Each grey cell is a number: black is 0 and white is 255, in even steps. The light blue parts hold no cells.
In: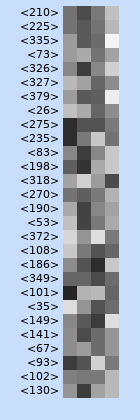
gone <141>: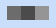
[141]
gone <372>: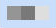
[215]
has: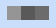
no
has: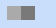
no
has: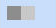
no
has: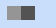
yes

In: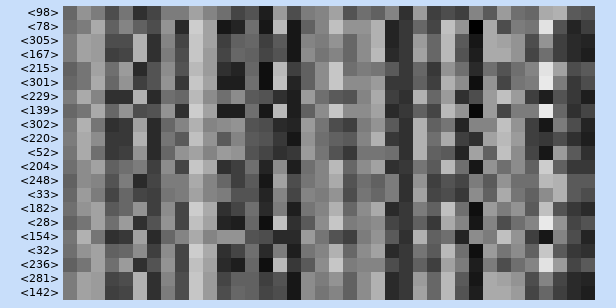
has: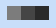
no
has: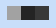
no
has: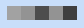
yes

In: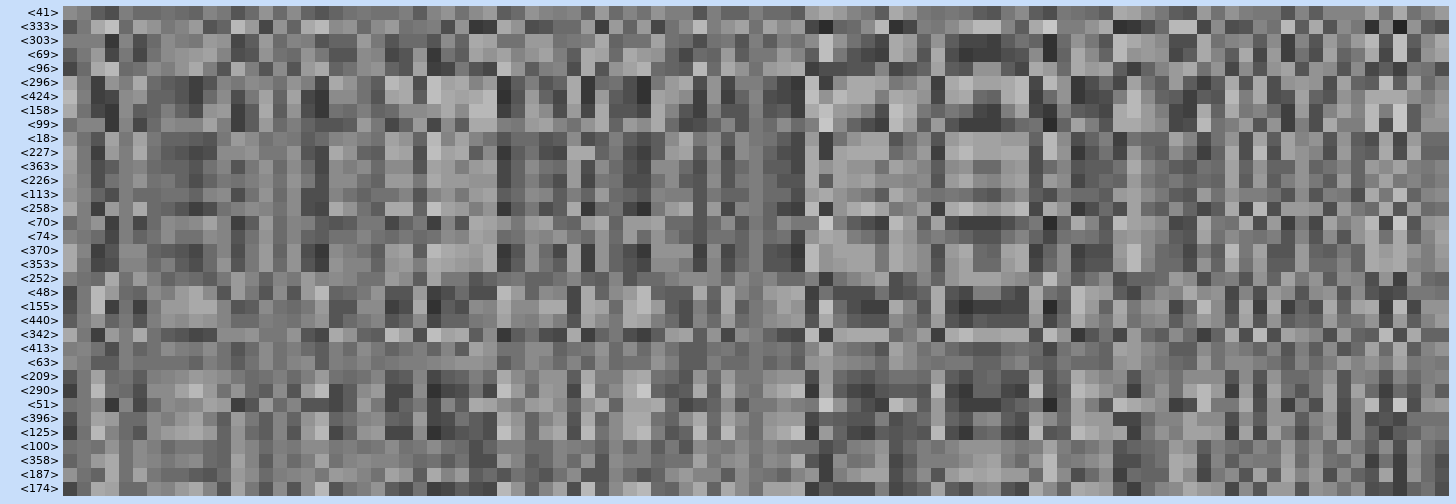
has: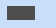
yes
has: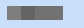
no
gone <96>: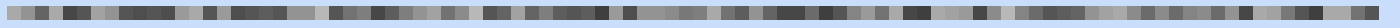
[177]
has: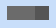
yes

